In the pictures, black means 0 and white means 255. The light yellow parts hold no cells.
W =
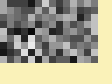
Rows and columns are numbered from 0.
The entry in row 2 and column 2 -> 108
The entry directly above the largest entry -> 221
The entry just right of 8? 166
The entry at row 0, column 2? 64
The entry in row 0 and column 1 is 64
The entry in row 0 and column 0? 166
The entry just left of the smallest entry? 49
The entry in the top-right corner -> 124
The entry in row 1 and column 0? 166
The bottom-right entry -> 94
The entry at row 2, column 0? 94
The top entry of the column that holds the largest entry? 23
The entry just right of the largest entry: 124
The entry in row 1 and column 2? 108
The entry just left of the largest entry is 150
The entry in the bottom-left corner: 178
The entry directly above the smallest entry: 138
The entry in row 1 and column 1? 138

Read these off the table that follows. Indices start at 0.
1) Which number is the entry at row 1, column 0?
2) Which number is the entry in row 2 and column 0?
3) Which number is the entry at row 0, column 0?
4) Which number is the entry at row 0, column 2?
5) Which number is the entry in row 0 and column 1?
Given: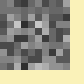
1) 115
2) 89
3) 115
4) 74
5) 130

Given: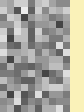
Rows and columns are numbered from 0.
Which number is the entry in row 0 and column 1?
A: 163
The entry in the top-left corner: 176
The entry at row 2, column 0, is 123
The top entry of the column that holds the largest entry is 206
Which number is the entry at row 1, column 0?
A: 206
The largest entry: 235
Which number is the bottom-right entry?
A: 123
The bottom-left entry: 151
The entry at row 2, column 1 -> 206
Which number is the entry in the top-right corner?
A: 138
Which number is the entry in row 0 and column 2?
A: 206
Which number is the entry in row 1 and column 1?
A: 163
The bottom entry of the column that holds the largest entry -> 138
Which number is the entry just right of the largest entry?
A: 97

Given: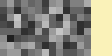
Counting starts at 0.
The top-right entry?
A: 170
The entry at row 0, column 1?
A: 155
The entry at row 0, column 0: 114
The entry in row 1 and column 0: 75
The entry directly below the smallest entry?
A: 170
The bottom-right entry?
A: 142
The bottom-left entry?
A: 128
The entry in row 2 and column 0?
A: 61
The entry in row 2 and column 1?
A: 142
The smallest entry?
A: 32
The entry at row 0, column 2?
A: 88
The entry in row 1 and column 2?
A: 48
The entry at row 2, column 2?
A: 197

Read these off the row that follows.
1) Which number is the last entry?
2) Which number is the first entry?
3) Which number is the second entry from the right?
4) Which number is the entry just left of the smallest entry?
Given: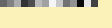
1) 65
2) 102
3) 229
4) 145

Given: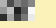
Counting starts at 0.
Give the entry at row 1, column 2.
32
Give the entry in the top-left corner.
178
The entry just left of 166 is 45
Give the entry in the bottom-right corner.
234

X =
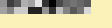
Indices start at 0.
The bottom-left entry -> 161
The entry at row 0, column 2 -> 89
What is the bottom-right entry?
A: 216
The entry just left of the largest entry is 161
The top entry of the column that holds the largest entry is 228
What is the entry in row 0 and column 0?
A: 147

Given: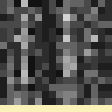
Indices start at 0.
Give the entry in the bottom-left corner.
73
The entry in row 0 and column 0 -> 73
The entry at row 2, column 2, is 73
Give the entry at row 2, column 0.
30
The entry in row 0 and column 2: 18
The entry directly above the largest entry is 113
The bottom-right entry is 99
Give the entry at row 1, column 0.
73
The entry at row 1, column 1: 113
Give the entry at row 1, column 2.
73
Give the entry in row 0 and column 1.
99
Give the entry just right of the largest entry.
129
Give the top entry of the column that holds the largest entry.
113

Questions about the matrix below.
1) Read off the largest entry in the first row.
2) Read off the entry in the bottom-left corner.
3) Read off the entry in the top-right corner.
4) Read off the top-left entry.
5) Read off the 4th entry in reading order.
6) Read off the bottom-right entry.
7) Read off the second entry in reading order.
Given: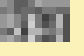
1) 167
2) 151
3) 151
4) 151
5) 94
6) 80
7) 135

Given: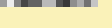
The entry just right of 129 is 70
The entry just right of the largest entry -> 129
